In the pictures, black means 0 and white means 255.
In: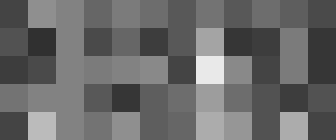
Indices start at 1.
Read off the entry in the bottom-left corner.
68
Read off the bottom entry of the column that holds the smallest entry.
187
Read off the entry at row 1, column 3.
130
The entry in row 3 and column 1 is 61
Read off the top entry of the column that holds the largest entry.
115
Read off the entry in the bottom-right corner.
68
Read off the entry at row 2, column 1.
82
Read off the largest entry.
233
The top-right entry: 74
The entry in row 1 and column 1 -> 68
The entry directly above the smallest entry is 143
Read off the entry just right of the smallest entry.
130
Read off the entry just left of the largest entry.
68
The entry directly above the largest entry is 164
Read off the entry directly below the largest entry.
157
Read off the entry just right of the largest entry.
137
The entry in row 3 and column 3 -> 130
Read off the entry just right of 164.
54

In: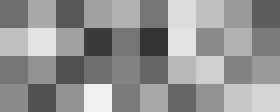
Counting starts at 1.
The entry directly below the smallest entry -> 102
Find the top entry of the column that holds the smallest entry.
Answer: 117
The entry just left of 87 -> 169
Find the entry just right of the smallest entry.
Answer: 227
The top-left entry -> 110
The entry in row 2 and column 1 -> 191
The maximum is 240
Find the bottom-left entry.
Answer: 139
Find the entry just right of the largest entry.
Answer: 123
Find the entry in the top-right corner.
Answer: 94
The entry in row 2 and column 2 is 227
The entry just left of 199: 146

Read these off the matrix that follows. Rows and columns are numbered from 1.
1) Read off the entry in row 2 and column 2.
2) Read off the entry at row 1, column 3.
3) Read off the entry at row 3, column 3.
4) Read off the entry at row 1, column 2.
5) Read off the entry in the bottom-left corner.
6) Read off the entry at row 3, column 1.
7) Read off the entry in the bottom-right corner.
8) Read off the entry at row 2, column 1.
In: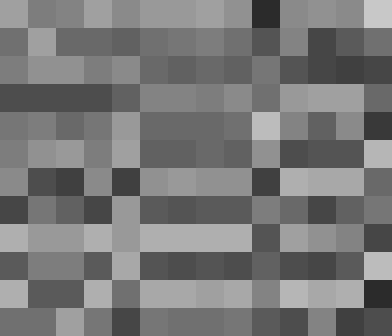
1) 160
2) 131
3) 145
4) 125
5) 112
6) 125
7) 77
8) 112

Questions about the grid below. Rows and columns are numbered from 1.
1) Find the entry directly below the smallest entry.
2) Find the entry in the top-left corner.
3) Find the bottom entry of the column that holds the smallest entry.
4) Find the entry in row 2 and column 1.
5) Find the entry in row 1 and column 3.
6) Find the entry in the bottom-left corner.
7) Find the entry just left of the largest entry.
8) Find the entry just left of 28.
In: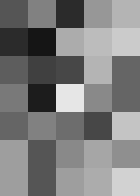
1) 64
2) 85
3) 85
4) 43
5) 43
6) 158
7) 28
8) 121

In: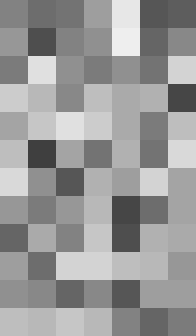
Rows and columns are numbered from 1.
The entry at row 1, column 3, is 115
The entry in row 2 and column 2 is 78
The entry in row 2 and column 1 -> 151
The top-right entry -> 93
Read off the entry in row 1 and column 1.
130
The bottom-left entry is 190
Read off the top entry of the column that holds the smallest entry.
109
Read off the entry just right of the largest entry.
101
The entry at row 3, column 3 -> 144
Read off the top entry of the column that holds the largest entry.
231
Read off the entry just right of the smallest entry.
164
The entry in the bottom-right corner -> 123
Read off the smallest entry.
63
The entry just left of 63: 190

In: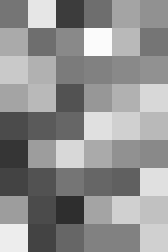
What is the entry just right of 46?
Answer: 164
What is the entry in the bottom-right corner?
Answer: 208
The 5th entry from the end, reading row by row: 67
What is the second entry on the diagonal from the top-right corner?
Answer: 185
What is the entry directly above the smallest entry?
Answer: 117
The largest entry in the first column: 237
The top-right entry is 145
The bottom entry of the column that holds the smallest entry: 102
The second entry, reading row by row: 230
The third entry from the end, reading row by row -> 129
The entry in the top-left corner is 117
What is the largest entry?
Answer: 251
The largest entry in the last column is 224
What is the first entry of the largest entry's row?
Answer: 170
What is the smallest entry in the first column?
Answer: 53
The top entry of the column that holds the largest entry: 110

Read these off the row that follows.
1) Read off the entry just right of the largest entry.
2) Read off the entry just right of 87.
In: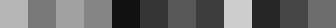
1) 38
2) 61

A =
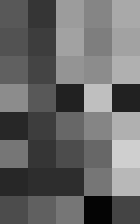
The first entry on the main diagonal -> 88
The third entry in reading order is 156
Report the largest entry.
207
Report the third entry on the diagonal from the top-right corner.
148
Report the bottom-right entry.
68
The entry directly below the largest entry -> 184
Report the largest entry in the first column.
140
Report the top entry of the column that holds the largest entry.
169
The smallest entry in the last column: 33
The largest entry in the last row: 118

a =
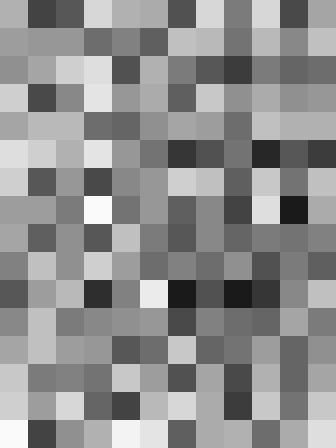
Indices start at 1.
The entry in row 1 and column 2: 67
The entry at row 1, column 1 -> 177
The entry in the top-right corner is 165
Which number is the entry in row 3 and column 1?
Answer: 144
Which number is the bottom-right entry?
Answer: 222
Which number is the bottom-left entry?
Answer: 250
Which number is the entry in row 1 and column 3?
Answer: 87
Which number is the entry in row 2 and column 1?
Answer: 157
